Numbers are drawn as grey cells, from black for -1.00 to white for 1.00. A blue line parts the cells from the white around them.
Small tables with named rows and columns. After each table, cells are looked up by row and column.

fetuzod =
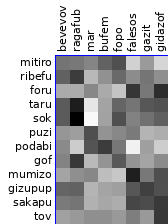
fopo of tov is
0.20
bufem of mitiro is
-0.23
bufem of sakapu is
0.31
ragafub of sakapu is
-0.08
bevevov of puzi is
0.18
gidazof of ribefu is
0.12
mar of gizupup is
0.41
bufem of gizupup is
0.29
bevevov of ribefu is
-0.24
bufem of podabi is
-0.53
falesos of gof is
0.15
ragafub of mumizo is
0.12
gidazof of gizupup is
-0.37
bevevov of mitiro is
-0.09
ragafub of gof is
-0.56
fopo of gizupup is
0.25
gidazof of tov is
-0.56

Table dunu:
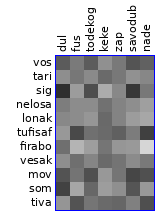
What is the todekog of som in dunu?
-0.19
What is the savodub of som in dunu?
-0.33
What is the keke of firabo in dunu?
-0.08
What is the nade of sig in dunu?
-0.06
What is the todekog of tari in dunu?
0.08
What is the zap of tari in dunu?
-0.06
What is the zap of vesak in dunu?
-0.09
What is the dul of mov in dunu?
-0.35
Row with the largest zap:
firabo

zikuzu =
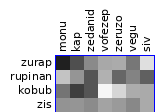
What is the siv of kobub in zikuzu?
0.33
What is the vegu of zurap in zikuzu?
-0.07
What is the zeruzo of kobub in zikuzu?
0.68
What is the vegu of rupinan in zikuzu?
0.03
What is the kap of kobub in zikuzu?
-0.51
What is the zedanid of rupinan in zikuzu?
-0.33
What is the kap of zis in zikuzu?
0.17
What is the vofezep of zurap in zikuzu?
0.32
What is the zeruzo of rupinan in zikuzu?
-0.20
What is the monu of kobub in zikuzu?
-0.09
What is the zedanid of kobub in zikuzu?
-0.33
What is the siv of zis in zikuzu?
0.33
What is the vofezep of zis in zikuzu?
0.28
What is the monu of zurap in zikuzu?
-0.75
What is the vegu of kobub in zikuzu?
0.35
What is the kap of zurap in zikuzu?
-0.38
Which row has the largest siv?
zurap

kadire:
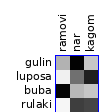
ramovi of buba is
-0.96
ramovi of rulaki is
0.93
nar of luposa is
-0.12
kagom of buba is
0.55
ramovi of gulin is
0.40
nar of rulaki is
-0.51
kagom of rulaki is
-0.46

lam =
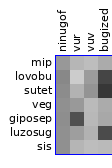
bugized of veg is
0.34
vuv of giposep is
0.44
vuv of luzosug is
0.40
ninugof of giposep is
0.11
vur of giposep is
-0.37
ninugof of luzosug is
0.13
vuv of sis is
0.48
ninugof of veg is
0.13
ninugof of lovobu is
0.07
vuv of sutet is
0.16

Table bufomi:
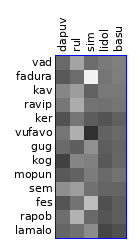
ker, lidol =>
-0.35
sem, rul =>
0.24
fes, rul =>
-0.10
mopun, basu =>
-0.10
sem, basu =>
-0.21
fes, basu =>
-0.27
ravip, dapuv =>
-0.07
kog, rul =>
0.04
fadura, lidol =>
-0.08
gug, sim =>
0.13
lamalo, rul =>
-0.11
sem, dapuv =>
0.12
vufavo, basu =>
-0.18
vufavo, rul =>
0.37
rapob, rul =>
0.40
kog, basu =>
-0.19
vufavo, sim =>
-0.62

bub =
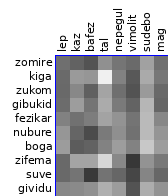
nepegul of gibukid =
-0.04
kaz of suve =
-0.09
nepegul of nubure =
0.12
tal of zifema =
0.69
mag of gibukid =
-0.20
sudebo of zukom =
0.21
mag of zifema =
-0.06

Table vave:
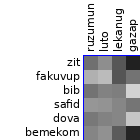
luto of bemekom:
0.14
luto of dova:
0.02
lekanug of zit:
-0.32
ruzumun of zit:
-0.12
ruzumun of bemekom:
0.04
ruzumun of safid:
0.18
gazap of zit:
-0.74
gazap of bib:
0.65
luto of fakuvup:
0.47
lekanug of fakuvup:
-0.33
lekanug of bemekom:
-0.29
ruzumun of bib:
-0.10
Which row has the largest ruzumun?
fakuvup

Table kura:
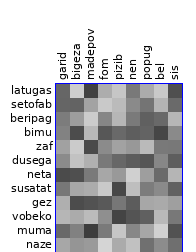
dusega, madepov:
0.38
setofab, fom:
0.58
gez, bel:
0.33
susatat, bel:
0.08
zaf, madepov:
-0.42
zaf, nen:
0.19
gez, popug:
0.31
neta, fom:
0.31
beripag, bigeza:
0.23
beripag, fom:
0.05
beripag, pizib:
0.43
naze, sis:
-0.13
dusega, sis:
-0.26
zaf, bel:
-0.05
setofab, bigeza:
-0.22
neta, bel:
-0.17
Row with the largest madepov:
beripag

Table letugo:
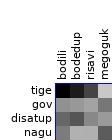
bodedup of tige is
-0.78
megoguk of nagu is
-0.28
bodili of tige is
-0.99
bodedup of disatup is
-0.33
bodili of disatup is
-0.19
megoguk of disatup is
0.21
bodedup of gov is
0.19
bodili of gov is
0.14
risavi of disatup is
0.07
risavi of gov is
0.28
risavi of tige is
-0.47
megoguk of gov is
-0.07
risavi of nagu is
0.38
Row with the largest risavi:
nagu

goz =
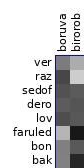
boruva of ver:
-0.03
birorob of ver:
0.35
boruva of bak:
0.01
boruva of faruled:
0.42
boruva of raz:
-0.44
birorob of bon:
-0.30
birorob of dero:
-0.33
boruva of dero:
-0.28
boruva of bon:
0.00
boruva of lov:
-0.39
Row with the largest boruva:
faruled

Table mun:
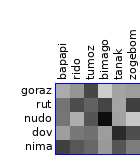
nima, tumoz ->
-0.19
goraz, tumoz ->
-0.44
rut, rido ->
-0.40
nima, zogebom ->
-0.03
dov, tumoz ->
-0.11
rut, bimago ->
-0.47
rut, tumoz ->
-0.24
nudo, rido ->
0.36
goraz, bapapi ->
0.34
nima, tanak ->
-0.33
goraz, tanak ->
0.28
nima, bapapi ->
-0.50
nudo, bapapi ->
-0.08
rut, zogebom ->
-0.50
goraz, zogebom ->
0.23
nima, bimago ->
0.20
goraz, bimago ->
0.61
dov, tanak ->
-0.66

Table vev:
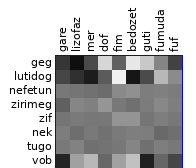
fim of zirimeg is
-0.06
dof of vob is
-0.19
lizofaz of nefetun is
-0.08
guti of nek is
-0.02
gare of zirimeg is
-0.25
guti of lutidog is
-0.41
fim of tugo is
-0.07
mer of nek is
-0.05
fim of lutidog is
0.89
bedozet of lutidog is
-0.83
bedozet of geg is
0.81
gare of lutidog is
-0.45
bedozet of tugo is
0.04
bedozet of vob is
0.51
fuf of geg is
-0.48
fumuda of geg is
0.04
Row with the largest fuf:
lutidog

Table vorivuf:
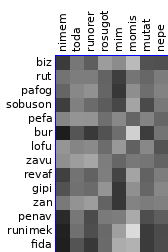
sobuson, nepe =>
-0.06
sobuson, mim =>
-0.44
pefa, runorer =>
0.15
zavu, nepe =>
-0.22
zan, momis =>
0.03
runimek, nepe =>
-0.41
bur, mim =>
-0.14
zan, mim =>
-0.57
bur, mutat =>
-0.52
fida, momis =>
0.40
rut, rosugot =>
-0.22
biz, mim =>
0.10
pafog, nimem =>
-0.21

